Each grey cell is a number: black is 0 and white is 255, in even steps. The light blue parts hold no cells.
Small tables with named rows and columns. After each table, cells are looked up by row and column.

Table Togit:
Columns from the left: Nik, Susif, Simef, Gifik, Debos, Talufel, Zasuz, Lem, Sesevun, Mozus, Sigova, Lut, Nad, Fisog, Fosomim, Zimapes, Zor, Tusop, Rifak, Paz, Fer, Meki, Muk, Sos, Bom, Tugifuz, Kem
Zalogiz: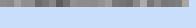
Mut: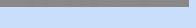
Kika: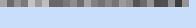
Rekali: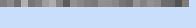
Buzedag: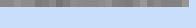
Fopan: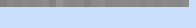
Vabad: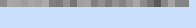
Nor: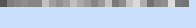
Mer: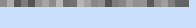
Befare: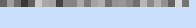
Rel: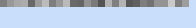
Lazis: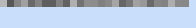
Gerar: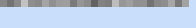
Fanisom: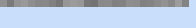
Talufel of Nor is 134
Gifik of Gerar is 194
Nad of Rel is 146
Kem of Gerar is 162
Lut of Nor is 169
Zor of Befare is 146
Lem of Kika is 104
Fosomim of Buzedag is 140
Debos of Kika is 195
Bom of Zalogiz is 121
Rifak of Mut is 137
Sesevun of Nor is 143
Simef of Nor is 135
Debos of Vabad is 166
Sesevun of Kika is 104
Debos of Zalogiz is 143
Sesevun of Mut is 138
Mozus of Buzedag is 126
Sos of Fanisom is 146
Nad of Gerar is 139

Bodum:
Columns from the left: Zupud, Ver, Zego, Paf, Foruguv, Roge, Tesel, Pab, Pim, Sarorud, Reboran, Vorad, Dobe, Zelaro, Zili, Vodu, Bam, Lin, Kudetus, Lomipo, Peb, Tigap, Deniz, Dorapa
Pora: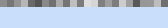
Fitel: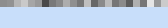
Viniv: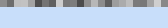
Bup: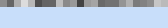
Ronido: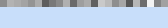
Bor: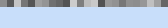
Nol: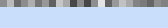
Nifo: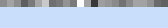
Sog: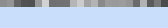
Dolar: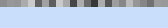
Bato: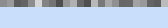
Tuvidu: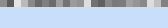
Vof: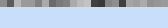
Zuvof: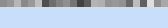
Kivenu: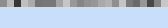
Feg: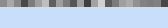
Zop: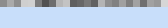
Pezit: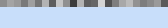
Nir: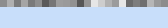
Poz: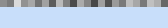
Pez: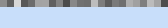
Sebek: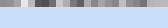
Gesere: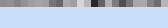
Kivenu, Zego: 54
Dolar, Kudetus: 187
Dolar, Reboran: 70
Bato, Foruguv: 141
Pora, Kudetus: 159
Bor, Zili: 82
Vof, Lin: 63
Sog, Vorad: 204
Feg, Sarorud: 123
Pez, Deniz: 164
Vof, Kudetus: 164
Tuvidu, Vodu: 136
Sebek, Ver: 146
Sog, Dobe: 162
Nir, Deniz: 153
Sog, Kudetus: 149
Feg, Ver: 168
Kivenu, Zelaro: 151
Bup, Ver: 101
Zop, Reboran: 95

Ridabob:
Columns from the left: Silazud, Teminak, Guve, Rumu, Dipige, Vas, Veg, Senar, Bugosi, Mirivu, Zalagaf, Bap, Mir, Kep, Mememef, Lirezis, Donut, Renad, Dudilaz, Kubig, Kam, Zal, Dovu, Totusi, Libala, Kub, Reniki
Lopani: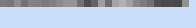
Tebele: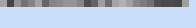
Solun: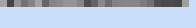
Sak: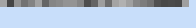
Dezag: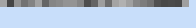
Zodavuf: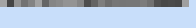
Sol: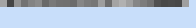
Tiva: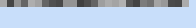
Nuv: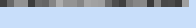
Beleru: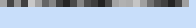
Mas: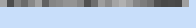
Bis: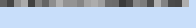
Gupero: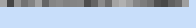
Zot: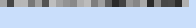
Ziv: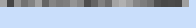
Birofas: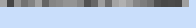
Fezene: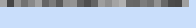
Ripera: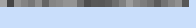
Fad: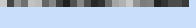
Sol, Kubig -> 134
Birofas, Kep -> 103
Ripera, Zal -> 113
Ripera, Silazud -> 164
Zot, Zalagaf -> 137
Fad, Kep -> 39
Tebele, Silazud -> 164
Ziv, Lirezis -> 109
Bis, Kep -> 173
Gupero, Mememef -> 139
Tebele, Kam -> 124
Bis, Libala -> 75
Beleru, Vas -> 162
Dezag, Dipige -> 131
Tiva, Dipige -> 174
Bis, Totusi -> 131
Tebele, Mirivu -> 147
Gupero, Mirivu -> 130
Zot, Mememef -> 158
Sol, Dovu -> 80
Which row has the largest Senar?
Zot

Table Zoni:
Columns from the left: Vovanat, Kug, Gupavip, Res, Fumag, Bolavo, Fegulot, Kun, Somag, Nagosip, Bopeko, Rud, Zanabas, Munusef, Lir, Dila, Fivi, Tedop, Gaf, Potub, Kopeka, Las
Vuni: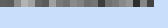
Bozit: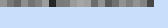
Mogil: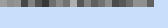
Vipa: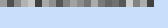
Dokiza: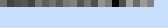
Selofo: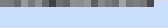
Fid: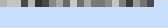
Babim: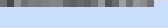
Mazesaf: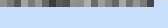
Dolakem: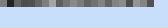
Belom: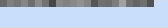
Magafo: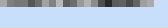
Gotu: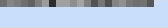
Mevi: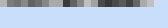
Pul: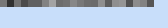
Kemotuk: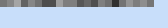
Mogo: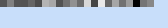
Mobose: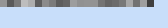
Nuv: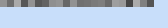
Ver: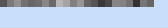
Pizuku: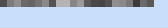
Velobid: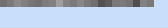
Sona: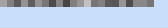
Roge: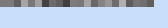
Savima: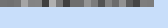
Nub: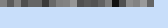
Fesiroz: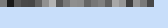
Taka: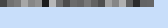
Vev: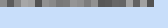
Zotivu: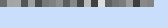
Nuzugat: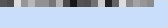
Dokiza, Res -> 86
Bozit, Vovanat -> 148
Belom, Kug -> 127
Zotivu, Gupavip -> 166
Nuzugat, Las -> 140
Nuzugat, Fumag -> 184
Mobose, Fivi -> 107
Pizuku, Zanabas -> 89
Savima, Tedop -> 146
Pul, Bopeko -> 135
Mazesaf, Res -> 164
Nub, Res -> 79
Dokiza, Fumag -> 68
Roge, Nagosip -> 63
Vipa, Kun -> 143

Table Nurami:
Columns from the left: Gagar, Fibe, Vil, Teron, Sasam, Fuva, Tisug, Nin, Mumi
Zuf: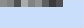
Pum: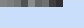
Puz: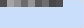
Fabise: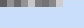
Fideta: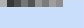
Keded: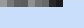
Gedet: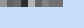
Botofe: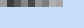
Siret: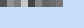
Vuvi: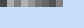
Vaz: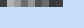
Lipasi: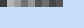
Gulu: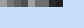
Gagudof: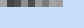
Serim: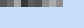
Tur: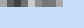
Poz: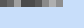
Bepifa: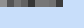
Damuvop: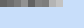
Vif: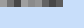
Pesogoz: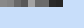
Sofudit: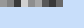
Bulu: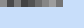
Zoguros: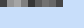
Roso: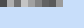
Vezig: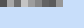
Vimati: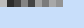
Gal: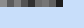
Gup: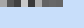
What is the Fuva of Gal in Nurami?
108
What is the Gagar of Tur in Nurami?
167
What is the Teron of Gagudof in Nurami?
142
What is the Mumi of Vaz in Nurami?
63
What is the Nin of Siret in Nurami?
108
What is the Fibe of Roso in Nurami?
175
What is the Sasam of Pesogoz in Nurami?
163
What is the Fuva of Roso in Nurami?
131
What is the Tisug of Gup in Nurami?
99

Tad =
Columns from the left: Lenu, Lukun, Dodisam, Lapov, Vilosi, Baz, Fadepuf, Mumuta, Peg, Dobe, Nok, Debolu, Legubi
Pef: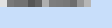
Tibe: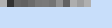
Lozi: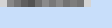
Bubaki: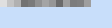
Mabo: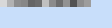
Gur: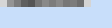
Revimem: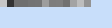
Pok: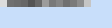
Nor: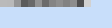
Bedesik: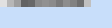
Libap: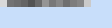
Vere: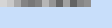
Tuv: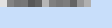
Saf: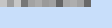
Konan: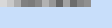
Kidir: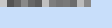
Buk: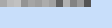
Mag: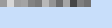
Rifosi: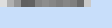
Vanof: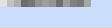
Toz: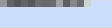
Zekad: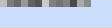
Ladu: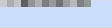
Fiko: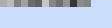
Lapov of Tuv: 119
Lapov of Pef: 114
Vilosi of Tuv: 88
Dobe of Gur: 119
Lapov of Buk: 148
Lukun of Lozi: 136
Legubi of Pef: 182
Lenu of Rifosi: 222
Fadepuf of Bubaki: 164
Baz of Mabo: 108
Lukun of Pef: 121

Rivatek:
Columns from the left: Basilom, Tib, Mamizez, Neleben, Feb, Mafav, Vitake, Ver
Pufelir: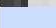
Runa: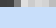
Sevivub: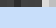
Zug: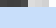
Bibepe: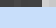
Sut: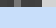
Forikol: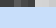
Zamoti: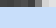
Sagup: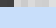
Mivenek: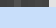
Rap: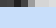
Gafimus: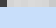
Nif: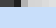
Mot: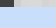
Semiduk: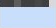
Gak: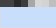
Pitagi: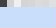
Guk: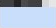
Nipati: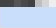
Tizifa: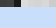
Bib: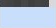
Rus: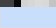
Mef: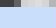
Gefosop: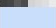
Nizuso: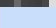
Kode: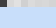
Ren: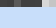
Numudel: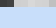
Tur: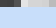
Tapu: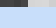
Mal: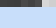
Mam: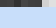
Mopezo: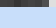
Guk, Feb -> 65
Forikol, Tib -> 63
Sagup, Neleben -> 203
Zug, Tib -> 63
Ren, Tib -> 63
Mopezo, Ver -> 223
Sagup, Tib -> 64
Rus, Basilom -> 65
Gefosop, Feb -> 211
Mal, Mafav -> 75
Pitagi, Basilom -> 66
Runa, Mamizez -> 126

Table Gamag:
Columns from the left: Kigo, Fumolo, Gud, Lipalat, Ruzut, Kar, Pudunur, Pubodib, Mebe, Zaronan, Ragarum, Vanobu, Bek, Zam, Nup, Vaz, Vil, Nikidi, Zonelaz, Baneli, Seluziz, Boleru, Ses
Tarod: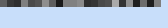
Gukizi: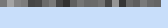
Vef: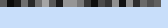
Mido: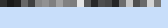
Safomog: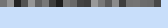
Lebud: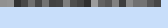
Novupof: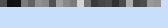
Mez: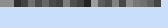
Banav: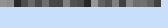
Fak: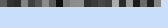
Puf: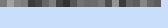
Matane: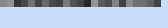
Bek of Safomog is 62
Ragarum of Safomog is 104
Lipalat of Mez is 67
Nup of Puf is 120
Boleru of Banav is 99
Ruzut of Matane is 113
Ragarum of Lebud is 78
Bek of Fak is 49
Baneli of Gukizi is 94
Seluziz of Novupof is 76
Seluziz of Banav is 113
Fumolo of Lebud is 148
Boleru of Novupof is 152
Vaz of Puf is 79
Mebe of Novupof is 159
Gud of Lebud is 52
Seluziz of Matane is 111

